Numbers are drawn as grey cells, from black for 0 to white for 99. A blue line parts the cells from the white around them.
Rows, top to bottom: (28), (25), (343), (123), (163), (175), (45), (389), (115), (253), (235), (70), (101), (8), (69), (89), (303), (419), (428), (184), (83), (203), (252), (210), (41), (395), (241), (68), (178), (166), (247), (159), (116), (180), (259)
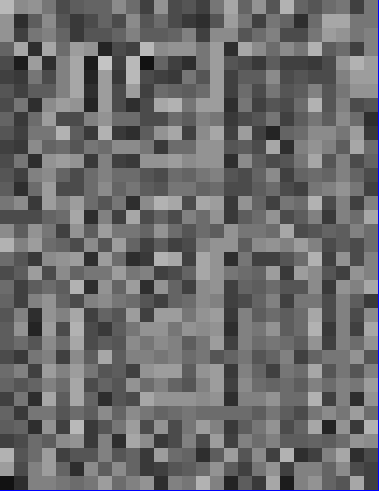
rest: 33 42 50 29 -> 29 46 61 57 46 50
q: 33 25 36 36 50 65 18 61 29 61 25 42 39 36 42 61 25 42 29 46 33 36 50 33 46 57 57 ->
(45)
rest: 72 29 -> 25 22 46 33 61 25 36 36 54 29 33 29 29 50 61 61
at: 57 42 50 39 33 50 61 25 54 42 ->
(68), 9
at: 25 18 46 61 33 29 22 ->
(163), 12
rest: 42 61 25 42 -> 29 46 33 36 50 33 46 57 57
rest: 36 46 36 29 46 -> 54 46 61 42

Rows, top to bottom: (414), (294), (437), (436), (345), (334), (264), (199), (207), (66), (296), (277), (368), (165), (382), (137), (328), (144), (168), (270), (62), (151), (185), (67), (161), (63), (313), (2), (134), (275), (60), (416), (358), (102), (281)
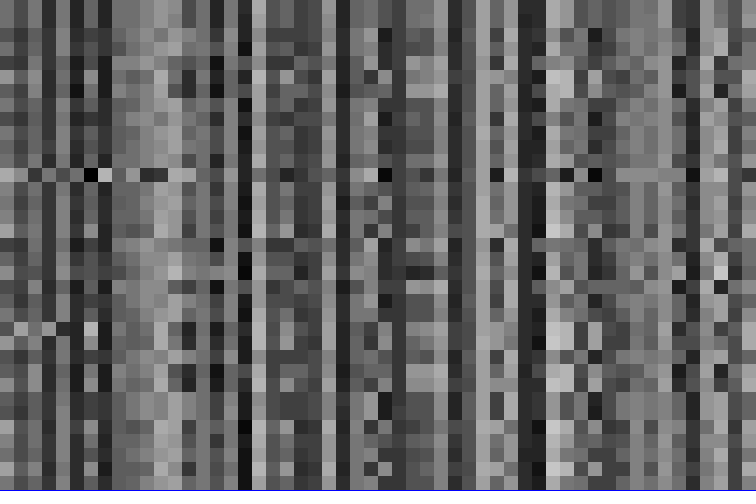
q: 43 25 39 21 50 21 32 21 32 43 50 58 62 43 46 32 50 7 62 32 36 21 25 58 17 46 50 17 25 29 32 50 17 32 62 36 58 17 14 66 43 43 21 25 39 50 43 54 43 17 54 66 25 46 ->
(436)
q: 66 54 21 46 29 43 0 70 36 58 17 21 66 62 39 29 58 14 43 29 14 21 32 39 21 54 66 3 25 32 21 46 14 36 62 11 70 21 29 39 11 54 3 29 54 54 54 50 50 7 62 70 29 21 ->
(368)
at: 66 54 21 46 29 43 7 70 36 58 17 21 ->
(102), 11
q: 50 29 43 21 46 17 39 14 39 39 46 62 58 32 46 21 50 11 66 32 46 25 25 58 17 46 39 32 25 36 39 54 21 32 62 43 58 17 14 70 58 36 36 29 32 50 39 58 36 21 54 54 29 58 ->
(165)
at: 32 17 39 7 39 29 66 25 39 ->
(313), 12
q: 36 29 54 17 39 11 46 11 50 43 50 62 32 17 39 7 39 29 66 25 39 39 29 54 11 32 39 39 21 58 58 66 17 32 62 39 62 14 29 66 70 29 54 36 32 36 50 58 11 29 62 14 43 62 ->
(313)

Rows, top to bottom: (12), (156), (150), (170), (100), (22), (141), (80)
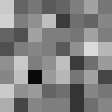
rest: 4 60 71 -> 46 63 27
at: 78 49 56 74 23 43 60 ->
(100), 1
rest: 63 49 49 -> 46 63 49
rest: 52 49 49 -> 20 43 52
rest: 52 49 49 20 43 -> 52
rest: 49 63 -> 46

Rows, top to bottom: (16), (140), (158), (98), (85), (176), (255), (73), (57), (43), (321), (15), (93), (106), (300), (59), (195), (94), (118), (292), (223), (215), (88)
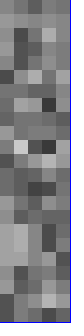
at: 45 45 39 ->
(255), 0
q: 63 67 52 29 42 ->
(195)
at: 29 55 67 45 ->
(176), 0
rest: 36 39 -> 52 42
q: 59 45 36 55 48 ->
(300)
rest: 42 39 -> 39

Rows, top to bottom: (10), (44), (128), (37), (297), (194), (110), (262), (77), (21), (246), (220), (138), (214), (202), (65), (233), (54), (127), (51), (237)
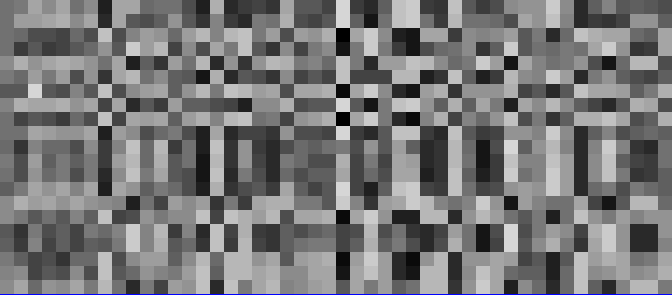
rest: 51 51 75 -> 61 16 54 75 37 26 23 44
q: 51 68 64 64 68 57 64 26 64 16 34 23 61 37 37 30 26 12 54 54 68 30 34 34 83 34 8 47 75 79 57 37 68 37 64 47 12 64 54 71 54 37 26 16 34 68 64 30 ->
(262)
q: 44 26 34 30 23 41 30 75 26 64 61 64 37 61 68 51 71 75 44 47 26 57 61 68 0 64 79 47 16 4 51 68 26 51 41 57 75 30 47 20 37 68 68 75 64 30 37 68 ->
(77)
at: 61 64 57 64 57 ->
(202), 2
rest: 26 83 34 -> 54 68 47 20 64 79 57 16 16 51
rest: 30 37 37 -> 64 26 41 30 64 64 12 20 75 37 12 23 79 44 51 79 61 16 54 75 47 20 23 37
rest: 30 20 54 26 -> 34 26 75 26 26 26 71 71 12 20 75 37 12 23 71 54 51 79 61 16 47 57 37 30 26 37

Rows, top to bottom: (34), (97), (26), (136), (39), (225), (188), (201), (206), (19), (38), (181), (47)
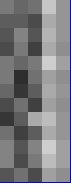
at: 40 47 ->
(39), 1
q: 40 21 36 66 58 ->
(188)
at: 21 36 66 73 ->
(206), 0
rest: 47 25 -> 66 55
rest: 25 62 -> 55
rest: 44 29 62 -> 55

